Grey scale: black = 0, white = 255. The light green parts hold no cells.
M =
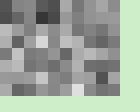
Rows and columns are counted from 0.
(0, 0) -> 84
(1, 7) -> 146
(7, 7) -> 137
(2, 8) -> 118
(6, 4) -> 136
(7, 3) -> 150
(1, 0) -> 78
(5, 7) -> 111
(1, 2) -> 133
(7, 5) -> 157
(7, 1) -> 102
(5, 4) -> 110
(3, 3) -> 214
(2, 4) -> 140
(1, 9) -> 154
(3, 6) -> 179
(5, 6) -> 178
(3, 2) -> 159
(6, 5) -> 126
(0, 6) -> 119
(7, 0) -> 170
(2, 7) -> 130
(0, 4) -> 79
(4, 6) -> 171

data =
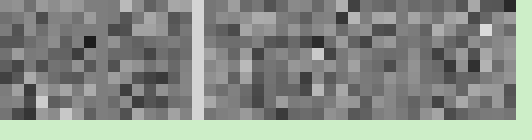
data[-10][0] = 141
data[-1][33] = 122
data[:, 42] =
[41, 157, 106, 145, 151, 141, 148, 84, 89, 117]
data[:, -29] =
[167, 85, 91, 125, 97, 105, 95, 123, 111, 162]
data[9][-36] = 96
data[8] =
[128, 132, 76, 205, 94, 106, 140, 120, 126, 107, 139, 62, 85, 74, 111, 117, 212, 168, 135, 127, 104, 71, 112, 157, 123, 127, 114, 125, 155, 150, 92, 147, 135, 116, 99, 121, 68, 124, 169, 132, 104, 153, 89]
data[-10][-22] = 119
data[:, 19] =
[158, 135, 75, 110, 102, 129, 97, 129, 127, 131]
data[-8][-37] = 125
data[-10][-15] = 176
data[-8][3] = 111
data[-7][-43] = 87
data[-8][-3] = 218
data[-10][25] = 134
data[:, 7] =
[126, 156, 125, 29, 136, 88, 130, 172, 120, 96]
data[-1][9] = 123
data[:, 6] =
[150, 114, 125, 128, 62, 146, 89, 125, 140, 155]
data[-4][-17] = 139
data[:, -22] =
[119, 172, 141, 128, 68, 109, 88, 74, 71, 127]
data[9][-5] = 98
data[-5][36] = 106
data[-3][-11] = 136
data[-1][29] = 88
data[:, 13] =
[117, 145, 149, 118, 111, 133, 58, 146, 74, 118]
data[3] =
[87, 87, 109, 122, 141, 95, 128, 29, 126, 146, 108, 98, 111, 118, 125, 112, 212, 127, 111, 110, 112, 128, 88, 80, 106, 75, 44, 110, 155, 99, 69, 141, 153, 114, 120, 110, 136, 103, 86, 142, 123, 136, 145]
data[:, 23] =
[106, 125, 121, 80, 136, 111, 100, 101, 157, 59]
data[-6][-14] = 141
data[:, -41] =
[113, 139, 141, 109, 122, 121, 171, 60, 76, 53]
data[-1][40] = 122
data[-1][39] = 115
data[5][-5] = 145
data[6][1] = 88

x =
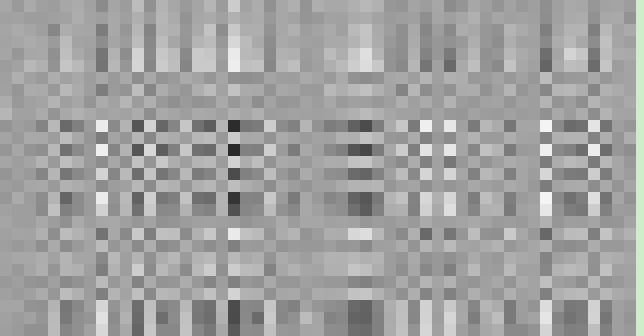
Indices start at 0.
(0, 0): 167
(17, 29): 112
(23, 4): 160
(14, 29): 107
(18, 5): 145
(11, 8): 124
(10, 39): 122
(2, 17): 195
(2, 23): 167
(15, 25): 149
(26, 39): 125
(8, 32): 159
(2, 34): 169
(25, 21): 134
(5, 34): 182
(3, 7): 162
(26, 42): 122
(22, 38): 160
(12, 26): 159
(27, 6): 144
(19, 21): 186
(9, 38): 151
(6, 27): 154
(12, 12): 216
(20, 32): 160
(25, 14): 138
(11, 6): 168
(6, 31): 146
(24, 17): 193
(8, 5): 159
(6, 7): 157
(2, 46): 164
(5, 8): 116
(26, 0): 161
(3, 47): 184
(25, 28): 140
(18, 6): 170
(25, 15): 184
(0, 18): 155
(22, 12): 140

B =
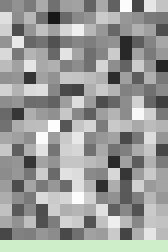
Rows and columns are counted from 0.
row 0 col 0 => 129
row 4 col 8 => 133
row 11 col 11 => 119
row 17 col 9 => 96
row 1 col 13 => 118
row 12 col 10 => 127
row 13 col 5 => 197
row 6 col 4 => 146
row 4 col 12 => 122
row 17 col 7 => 171
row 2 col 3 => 192
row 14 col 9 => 215
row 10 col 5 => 86
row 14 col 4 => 106
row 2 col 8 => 151
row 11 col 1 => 160
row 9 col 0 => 105
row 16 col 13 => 151
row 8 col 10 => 141
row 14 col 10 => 54
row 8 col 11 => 209
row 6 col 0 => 145
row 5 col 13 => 38
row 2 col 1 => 77
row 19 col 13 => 186
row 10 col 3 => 189
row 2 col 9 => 103
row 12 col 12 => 197
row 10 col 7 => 213
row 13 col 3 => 163
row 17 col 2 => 137
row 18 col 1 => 146
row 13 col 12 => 177
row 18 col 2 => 191
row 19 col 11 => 173
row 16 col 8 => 133
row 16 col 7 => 208
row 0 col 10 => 252

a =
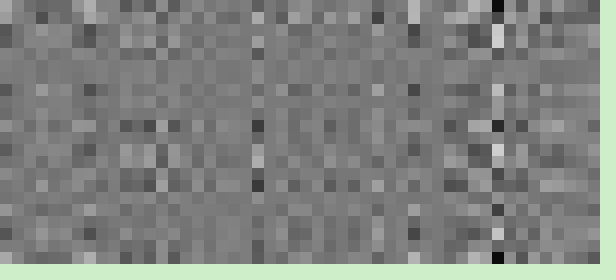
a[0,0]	167
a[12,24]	119
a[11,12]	110
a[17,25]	135
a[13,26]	113
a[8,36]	123
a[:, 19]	[120, 105, 129, 120, 128, 119, 118, 132, 120, 127, 131, 129, 121, 113, 126, 137, 120, 117, 129, 131, 129, 119]
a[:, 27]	[114, 151, 117, 134, 107, 128, 130, 109, 128, 115, 94, 110, 134, 144, 109, 91, 130, 126, 110, 113, 106, 114]
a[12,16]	110
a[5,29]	128
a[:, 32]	[119, 128, 122, 127, 118, 123, 123, 120, 123, 122, 114, 119, 126, 128, 118, 115, 125, 122, 120, 121, 118, 119]
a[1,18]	109
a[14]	[137, 127, 115, 123, 114, 118, 137, 139, 118, 126, 103, 113, 98, 141, 104, 118, 134, 116, 129, 126, 125, 92, 121, 123, 117, 126, 126, 109, 119, 119, 127, 125, 118, 128, 138, 130, 121, 103, 115, 148, 147, 74, 122, 100, 132, 132, 142, 128, 123, 108]
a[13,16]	106
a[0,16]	135
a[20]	[123, 124, 118, 135, 118, 123, 131, 124, 113, 122, 108, 112, 101, 140, 107, 114, 132, 114, 130, 129, 125, 89, 123, 130, 109, 120, 129, 106, 119, 109, 126, 141, 118, 130, 118, 127, 121, 101, 104, 134, 139, 102, 112, 106, 122, 140, 138, 132, 128, 119]
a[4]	[130, 126, 115, 130, 116, 120, 135, 132, 115, 126, 105, 112, 98, 141, 104, 116, 133, 115, 130, 128, 124, 88, 123, 127, 113, 123, 128, 107, 120, 114, 125, 135, 118, 130, 128, 128, 121, 100, 109, 142, 144, 87, 116, 101, 127, 137, 142, 131, 126, 114]
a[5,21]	135
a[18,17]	117
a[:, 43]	[92, 134, 139, 152, 101, 127, 131, 126, 136, 122, 79, 117, 152, 150, 100, 91, 133, 111, 118, 134, 106, 86]
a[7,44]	100
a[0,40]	159
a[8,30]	119
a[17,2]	116
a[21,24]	134
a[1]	[156, 128, 122, 79, 118, 106, 122, 165, 146, 128, 123, 137, 148, 94, 126, 139, 110, 137, 109, 105, 120, 169, 118, 93, 159, 142, 105, 151, 128, 158, 123, 67, 128, 107, 181, 122, 125, 158, 169, 146, 115, 73, 160, 134, 146, 80, 106, 97, 100, 100]
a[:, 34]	[179, 181, 70, 87, 128, 129, 126, 71, 113, 100, 139, 102, 87, 121, 138, 103, 118, 158, 102, 70, 118, 179]
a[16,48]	121
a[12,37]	140
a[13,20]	118
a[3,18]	115
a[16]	[115, 119, 126, 120, 126, 123, 115, 113, 125, 121, 133, 127, 136, 113, 133, 126, 116, 126, 118, 120, 120, 141, 122, 121, 126, 121, 120, 130, 123, 126, 120, 117, 125, 119, 118, 119, 123, 134, 127, 111, 109, 145, 124, 133, 119, 116, 111, 118, 121, 129]
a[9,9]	119
